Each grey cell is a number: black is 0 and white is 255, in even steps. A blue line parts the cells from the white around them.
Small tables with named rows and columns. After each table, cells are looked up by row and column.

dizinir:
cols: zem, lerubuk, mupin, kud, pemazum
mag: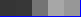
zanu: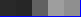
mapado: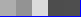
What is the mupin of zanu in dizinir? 97
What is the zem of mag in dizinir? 53
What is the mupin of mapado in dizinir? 219
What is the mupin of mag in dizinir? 116
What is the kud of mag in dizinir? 167
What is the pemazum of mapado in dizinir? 78
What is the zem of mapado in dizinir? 173
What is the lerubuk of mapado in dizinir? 147
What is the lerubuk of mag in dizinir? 55
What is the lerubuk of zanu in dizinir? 38
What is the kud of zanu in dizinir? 158
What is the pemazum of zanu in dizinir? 143
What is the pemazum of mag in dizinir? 151
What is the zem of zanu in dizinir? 41
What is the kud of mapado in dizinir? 77

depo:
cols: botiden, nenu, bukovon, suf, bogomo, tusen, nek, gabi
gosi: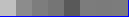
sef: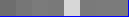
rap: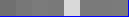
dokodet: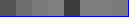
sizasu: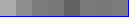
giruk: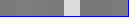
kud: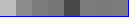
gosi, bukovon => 125
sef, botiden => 110
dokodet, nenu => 110
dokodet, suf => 128
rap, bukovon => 123
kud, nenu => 140
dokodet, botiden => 85
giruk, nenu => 127
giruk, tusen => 121
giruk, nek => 121
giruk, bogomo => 219
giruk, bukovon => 124
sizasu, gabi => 125
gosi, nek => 123
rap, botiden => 112
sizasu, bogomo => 98
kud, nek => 123
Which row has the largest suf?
dokodet

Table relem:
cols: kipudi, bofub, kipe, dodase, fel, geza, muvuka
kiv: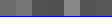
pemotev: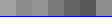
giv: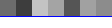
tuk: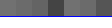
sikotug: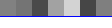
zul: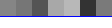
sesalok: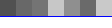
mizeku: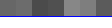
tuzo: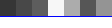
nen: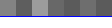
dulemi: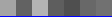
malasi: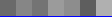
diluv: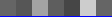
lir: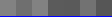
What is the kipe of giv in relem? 195
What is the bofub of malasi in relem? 134
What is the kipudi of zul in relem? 133
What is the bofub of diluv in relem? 86
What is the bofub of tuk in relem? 107
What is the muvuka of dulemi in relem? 113
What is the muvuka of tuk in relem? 85
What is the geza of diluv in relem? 205
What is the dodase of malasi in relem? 155
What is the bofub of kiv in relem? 119
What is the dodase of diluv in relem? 94
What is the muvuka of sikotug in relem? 127
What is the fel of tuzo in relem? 172
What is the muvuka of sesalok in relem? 201
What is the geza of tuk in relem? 107
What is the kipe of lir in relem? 130
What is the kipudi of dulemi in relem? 164
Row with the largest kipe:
giv

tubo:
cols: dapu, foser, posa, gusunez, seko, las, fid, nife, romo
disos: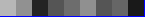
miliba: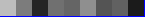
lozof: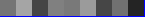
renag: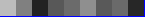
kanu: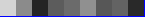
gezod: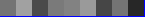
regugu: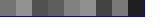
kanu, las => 144
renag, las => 143
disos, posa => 35
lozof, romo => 36
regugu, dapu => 116
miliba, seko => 101
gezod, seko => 130

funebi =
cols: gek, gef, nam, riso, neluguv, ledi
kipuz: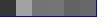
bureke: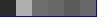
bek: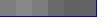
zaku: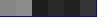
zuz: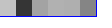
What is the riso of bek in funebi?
106
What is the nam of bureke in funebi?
110
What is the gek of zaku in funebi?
134
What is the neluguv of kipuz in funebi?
99
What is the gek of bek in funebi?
126
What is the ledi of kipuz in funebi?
104
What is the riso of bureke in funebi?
104
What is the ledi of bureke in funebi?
104
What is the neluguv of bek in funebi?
98
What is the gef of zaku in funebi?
140
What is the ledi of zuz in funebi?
133
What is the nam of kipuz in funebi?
116
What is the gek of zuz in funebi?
195
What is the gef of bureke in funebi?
175
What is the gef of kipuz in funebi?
162
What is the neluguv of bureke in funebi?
91
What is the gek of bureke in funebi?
43

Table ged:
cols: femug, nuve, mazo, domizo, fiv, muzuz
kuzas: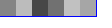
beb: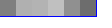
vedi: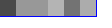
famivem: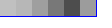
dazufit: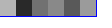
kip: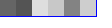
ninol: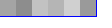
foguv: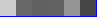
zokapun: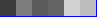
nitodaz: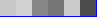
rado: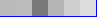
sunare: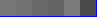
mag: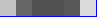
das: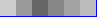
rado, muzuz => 220
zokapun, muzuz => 190
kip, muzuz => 206
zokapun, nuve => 124
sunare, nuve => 114
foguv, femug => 205
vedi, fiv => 115
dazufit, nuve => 41
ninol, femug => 164
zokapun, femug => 59
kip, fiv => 131
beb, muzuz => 109
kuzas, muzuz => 166
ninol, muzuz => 154
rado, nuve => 188
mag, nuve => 102

